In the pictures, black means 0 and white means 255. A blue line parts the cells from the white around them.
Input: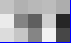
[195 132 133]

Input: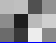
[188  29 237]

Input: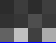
[44 54 64]

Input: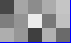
[ 71 148  63]

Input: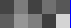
[ 68 150]

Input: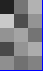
[ 34  77 116]
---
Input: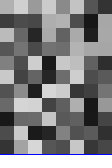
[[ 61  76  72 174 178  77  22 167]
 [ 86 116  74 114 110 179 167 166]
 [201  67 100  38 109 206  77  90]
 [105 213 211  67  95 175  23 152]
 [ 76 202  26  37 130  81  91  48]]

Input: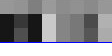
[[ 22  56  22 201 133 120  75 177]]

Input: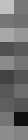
[[118 111]
 [ 80  90]
 [ 66  84]
 [ 94  85]
 [141 131]]

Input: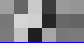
[[120 213 208  37 104 100]]

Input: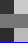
[[119 118]]

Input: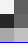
[[ 39 102]]

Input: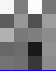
[[ 93 151  80 157]
 [103 108  25 146]]
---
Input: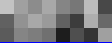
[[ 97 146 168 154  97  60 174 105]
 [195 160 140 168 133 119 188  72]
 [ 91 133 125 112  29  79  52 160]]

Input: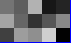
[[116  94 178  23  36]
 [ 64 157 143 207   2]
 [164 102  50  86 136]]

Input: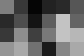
[[149 169 113  27 134 169]
 [ 56 142  63 121 195 183]
 [ 41  78  20  94 195 100]
 [127  56   5  34  41  86]]

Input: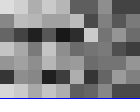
[[135 188 182 161 161 188  73 128  87 122]
 [221 208 174 202 182  94  94 142  67  67]
 [214 202 168 196 174  94 101 135  73  73]
 [149 161 142 182 149 155 108 116 116 149]
 [ 53 142 135  32  61 174  53 101 155 128]
 [196 168 122 196 142 108 116 122  79  61]
 [101  67  32  87  24  45 202 116 149 108]]

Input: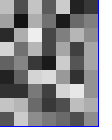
[[ 42 174 238  71 127 182 141]
 [ 34  98 212 219 153  49 147]
 [190  78 196  91 204  34  56]
 [212 113 182  71 166  64 166]
 [160  18 174 113  26 106 127]
 [ 85 204 141 121 106  78 141]
 [ 49  49 121  64 212 231 147]
 [196 182 106  56  78 190 174]
 [ 98 133  56  26 204  85 166]]

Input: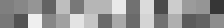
[[120  83 239 135 161 227 197 106 169 106 212 113 175  91  99 141]
 [127 135 149  99 190 120 182 182 233 113 219  75 204 155 149  54]]
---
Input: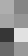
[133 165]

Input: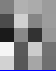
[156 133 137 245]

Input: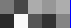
[173  51]

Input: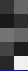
[102  24]

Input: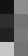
[141  46]

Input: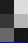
[220  55]

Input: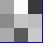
[ 57 195 171]
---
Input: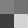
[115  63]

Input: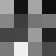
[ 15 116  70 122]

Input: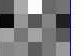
[115 131 163 141]

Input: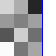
[ 37 129  85]

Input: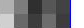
[ 66 109]

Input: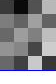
[184 160 157 147]

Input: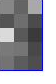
[169 110 218]

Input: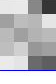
[ 53 183 160 190]

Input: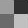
[ 49 106]
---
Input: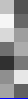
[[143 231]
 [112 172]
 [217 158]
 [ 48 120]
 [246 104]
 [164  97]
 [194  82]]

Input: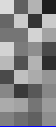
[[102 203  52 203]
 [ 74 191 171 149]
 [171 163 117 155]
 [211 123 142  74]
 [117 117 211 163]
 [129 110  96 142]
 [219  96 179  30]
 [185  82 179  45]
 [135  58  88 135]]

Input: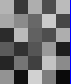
[[ 43 187  97  78 174]
 [167 139 104 203  70]
 [ 37 117  64 195 139]
 [180  56 174  78 187]
 [ 91  49  85 153  29]
 [147  17 209 125  10]]

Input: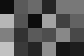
[[ 13  90 106  37 120 120]
 [182  84  13 163  65  98]
 [194  58  37 142  21  29]
 [128  50  90  78 136  72]]

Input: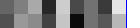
[[ 80 153 139  66 197  11 114  88 183]
 [101 127 169  39 205  73 114  58 229]]

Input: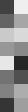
[[ 65 239]
 [202 217]
 [130 173]
 [100 166]
 [ 53 158]
 [151 137]
 [115  80]
 [231  39]]

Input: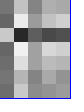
[[102 241 161 215 207]
 [102 235 155 194 207]
 [109 222 161 187 181]
 [109 201 140 147 155]
 [117 194 132 175 169]
 [117 181 132 169 147]
 [201  40  94  73  80]]

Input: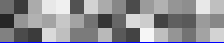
[[ 38 149 178 163 199 163 115  53 103 218 205  67  95  89 155 135]
 [129  75  59 218 191 123 123 185  89  67 246 191 149 115 163 211]
 [109  59 171 232 240  82 211 171 135  75 155 178 149 142 232 191]]

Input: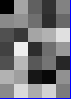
[[ 65 238  45 111 153]
 [138 218 171 210 123]
 [ 80 184  88 117  38]
 [  1 165  96  51 130]
 [178 159  22   8 145]
 [138 145 111  45 104]
 [ 80  57 165 178 224]]
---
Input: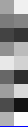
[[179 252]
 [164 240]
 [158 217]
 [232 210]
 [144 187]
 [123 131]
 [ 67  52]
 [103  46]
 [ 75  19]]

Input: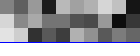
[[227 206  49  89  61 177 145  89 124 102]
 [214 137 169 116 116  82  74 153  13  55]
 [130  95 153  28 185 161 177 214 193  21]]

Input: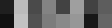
[[ 17 194  81 124 137 151  24 101]
 [ 31 187  74 131  66 159  66  93]]

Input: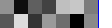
[[ 87 220  51 154 109   1 138]
 [146  14  95  66 191 199 124]]

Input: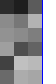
[[ 65 192 185]
 [106 172 166]
 [146 139 126]
 [139 119 179]
 [159  78  99]
 [ 44  30  91]]

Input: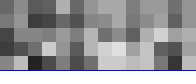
[[134 188  35  75 126  75 112 203 203 188 196 120  54 188]
 [120 148  61  69 104  82 134 140 169 120 140 161  96 148]
 [104 140  90  96 175 104 148 169 169 126 154 154 112 148]
 [ 69 134 134 126 154 126 181 112 140  96 175 209 161 175]
 [ 61  82 112 203 148  90 181 209 223 161 196  96  82 161]]
